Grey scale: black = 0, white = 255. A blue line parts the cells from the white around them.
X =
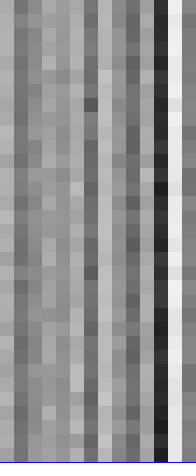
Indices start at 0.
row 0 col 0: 172
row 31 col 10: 170
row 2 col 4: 152
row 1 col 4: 153
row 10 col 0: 177
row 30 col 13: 126
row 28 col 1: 117
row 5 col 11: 55
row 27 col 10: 174
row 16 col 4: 147
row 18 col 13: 134
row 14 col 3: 167
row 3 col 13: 123
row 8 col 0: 171
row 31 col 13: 130
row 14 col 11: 45
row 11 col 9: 111
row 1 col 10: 170
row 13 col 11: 31
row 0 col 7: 181
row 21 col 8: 147
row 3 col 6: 125
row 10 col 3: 164
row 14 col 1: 114
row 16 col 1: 119
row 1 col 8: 136
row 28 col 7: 196
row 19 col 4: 149
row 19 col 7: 190
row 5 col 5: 164
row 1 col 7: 183
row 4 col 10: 160
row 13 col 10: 168
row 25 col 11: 52
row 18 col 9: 106

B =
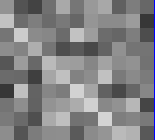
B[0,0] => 147
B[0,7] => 168
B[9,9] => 178
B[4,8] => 140
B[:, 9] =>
[125, 156, 126, 116, 146, 138, 102, 183, 132, 178]
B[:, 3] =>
[112, 107, 135, 117, 186, 166, 134, 147, 170, 141]
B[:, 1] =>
[83, 108, 204, 131, 156, 105, 192, 142, 106, 84]
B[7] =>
[116, 142, 98, 147, 156, 172, 208, 136, 146, 183, 69]
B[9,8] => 186
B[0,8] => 96
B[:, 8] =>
[96, 139, 102, 145, 140, 122, 72, 146, 126, 186]
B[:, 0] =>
[147, 194, 117, 141, 86, 107, 55, 116, 122, 141]
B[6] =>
[55, 192, 99, 134, 124, 210, 165, 97, 72, 102, 135]
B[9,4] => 142
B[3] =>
[141, 131, 174, 117, 77, 89, 72, 99, 145, 116, 116]
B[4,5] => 157
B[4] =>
[86, 156, 104, 186, 160, 157, 134, 163, 140, 146, 114]
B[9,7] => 149
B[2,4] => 107

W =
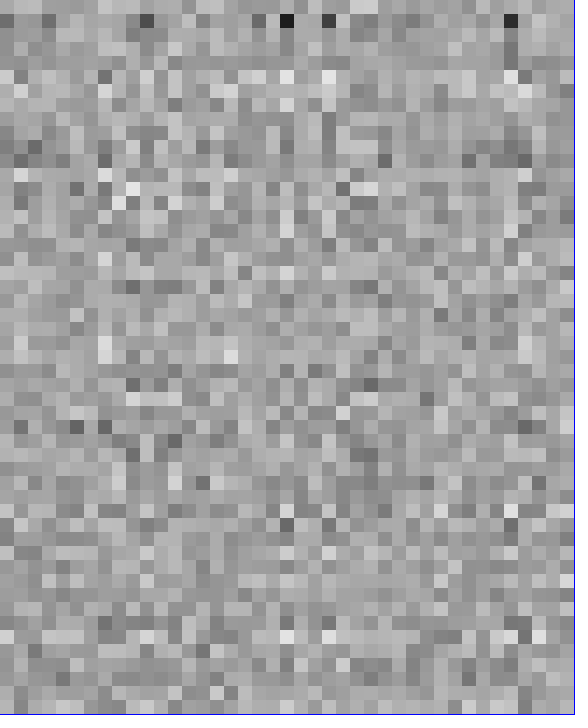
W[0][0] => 169
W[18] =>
[144, 189, 147, 155, 161, 140, 166, 213, 157, 186, 139, 168, 168, 158, 137, 158, 198, 177, 157, 146, 143, 161, 168, 152, 172, 180, 183, 166, 171, 147, 150, 178, 153, 154, 146, 174, 141, 207, 153, 172, 187]
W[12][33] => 168
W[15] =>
[178, 193, 158, 181, 165, 145, 144, 195, 149, 165, 196, 192, 142, 155, 161, 149, 168, 136, 164, 143, 204, 129, 154, 202, 136, 163, 147, 162, 168, 183, 163, 131, 150, 172, 148, 159, 194, 179, 135, 157, 123]
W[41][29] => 173
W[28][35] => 186
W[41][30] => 153
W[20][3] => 166
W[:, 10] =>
[162, 77, 139, 139, 151, 207, 190, 184, 156, 134, 128, 139, 156, 179, 184, 196, 190, 139, 139, 196, 151, 151, 145, 168, 156, 184, 145, 156, 190, 134, 156, 190, 190, 156, 156, 168, 196, 128, 145, 201, 151, 201, 168, 145, 128, 213, 134, 145, 145, 162, 201]
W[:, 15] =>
[191, 163, 187, 187, 149, 187, 201, 135, 172, 196, 158, 182, 187, 191, 205, 149, 135, 177, 158, 168, 130, 187, 168, 140, 182, 177, 135, 177, 191, 158, 154, 126, 168, 182, 201, 172, 140, 168, 172, 172, 177, 149, 149, 149, 130, 135, 196, 163, 130, 201, 144]
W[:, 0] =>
[169, 110, 144, 144, 148, 203, 174, 182, 157, 135, 127, 140, 169, 165, 174, 178, 186, 152, 144, 191, 165, 152, 174, 165, 157, 174, 144, 165, 174, 152, 157, 182, 178, 144, 161, 165, 195, 135, 131, 191, 152, 161, 157, 152, 135, 208, 152, 148, 152, 174, 182]
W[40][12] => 184
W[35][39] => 162
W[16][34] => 163
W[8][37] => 173
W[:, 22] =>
[189, 168, 171, 192, 157, 171, 189, 143, 185, 189, 178, 164, 178, 168, 196, 154, 147, 157, 168, 161, 157, 171, 164, 150, 178, 168, 122, 178, 189, 136, 157, 136, 168, 178, 189, 168, 136, 175, 171, 157, 178, 161, 161, 147, 147, 157, 178, 161, 147, 185, 154]
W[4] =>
[148, 145, 158, 148, 158, 158, 162, 158, 144, 175, 151, 184, 136, 152, 153, 149, 154, 150, 144, 150, 151, 171, 157, 139, 136, 163, 168, 170, 162, 154, 153, 148, 166, 163, 163, 155, 119, 156, 139, 142, 151]
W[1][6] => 166
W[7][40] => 151
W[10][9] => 202
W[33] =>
[144, 155, 158, 162, 180, 172, 173, 164, 196, 143, 156, 148, 195, 161, 165, 182, 159, 157, 164, 176, 151, 164, 178, 145, 177, 159, 131, 177, 145, 170, 163, 182, 173, 163, 168, 171, 149, 150, 158, 155, 169]
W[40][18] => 157
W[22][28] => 182
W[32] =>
[178, 184, 176, 166, 169, 181, 155, 183, 170, 111, 190, 128, 152, 167, 161, 168, 172, 153, 174, 179, 181, 164, 168, 190, 172, 120, 115, 154, 151, 173, 156, 152, 160, 186, 153, 155, 186, 184, 191, 142, 155]
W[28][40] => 169
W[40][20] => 136
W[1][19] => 186
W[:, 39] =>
[170, 177, 170, 162, 142, 152, 150, 165, 145, 155, 152, 138, 160, 155, 165, 157, 157, 172, 172, 152, 170, 182, 162, 162, 162, 160, 162, 160, 150, 167, 167, 152, 142, 155, 167, 162, 199, 167, 152, 157, 172, 172, 147, 162, 150, 165, 147, 170, 189, 165, 165]
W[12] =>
[169, 213, 180, 170, 169, 163, 169, 219, 183, 143, 156, 144, 195, 167, 188, 187, 207, 171, 167, 160, 151, 171, 178, 164, 191, 133, 162, 173, 171, 177, 173, 178, 179, 168, 163, 174, 179, 207, 149, 160, 169]
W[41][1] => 155
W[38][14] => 149
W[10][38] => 181
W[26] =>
[144, 155, 154, 140, 184, 172, 164, 152, 144, 149, 145, 148, 126, 164, 149, 135, 141, 164, 157, 173, 128, 180, 122, 145, 191, 146, 152, 181, 156, 157, 150, 161, 147, 190, 163, 178, 149, 145, 181, 162, 169]
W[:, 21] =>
[145, 171, 171, 164, 171, 158, 177, 167, 171, 171, 174, 164, 171, 142, 154, 129, 158, 177, 161, 177, 148, 161, 177, 161, 174, 180, 180, 142, 145, 180, 145, 148, 164, 164, 138, 135, 132, 190, 171, 177, 158, 184, 171, 161, 174, 187, 167, 197, 167, 171, 177]
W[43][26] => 178
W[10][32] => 173
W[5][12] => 195
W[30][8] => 175

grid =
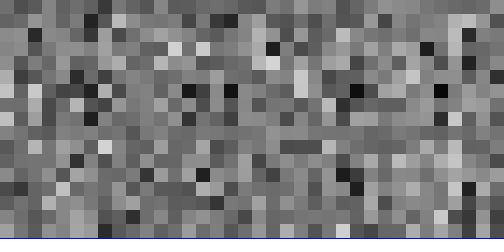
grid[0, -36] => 111
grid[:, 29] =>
[135, 116, 111, 156, 164, 196, 122, 138, 144, 116, 125, 157, 135, 173, 137, 100, 172]
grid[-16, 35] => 81
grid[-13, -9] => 139
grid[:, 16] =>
[103, 38, 118, 125, 105, 111, 18, 85, 64, 110, 93, 114, 129, 78, 120, 105, 86]
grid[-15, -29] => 157
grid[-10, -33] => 74
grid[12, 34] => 137
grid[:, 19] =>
[124, 89, 146, 30, 212, 139, 107, 116, 126, 146, 141, 121, 66, 107, 108, 103, 101]
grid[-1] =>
[160, 117, 91, 144, 130, 165, 154, 43, 89, 105, 129, 96, 110, 155, 108, 126, 86, 110, 150, 101, 173, 126, 83, 120, 207, 84, 70, 102, 103, 172, 124, 164, 127, 64, 164, 77]
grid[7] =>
[111, 110, 172, 74, 106, 181, 83, 68, 150, 120, 129, 161, 105, 140, 77, 140, 85, 136, 84, 116, 119, 88, 115, 185, 47, 84, 103, 95, 95, 138, 154, 115, 130, 160, 154, 113]
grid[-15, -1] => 121
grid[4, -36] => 142
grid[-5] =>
[138, 100, 116, 143, 86, 164, 144, 107, 104, 123, 53, 155, 112, 160, 32, 139, 129, 157, 100, 66, 121, 138, 101, 148, 28, 60, 130, 105, 137, 135, 111, 143, 163, 151, 137, 156]
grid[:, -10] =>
[124, 152, 118, 161, 112, 138, 77, 103, 157, 102, 102, 169, 130, 160, 168, 153, 70]
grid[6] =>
[194, 99, 201, 95, 68, 72, 33, 175, 74, 125, 130, 98, 138, 24, 64, 138, 18, 137, 128, 107, 93, 198, 143, 88, 97, 14, 77, 161, 171, 122, 141, 8, 123, 154, 131, 147]
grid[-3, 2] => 100
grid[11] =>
[98, 114, 116, 116, 146, 50, 130, 80, 129, 94, 143, 101, 102, 141, 142, 91, 114, 159, 70, 121, 142, 123, 141, 128, 78, 130, 169, 112, 186, 157, 132, 173, 196, 134, 119, 75]
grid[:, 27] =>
[145, 70, 111, 127, 139, 122, 161, 95, 121, 106, 97, 112, 105, 130, 77, 112, 102]
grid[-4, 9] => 87
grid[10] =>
[88, 110, 181, 117, 160, 143, 95, 211, 133, 101, 96, 157, 103, 107, 165, 76, 93, 128, 119, 141, 76, 78, 78, 182, 129, 110, 102, 97, 101, 125, 169, 124, 185, 98, 99, 125]
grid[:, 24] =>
[82, 84, 187, 152, 169, 94, 97, 47, 75, 115, 129, 78, 28, 136, 94, 121, 207]
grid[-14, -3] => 100
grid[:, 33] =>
[101, 187, 43, 100, 34, 93, 154, 160, 95, 105, 98, 134, 151, 34, 71, 56, 64]
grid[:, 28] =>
[138, 133, 124, 169, 95, 160, 171, 95, 139, 122, 101, 186, 137, 146, 128, 143, 103]
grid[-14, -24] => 209
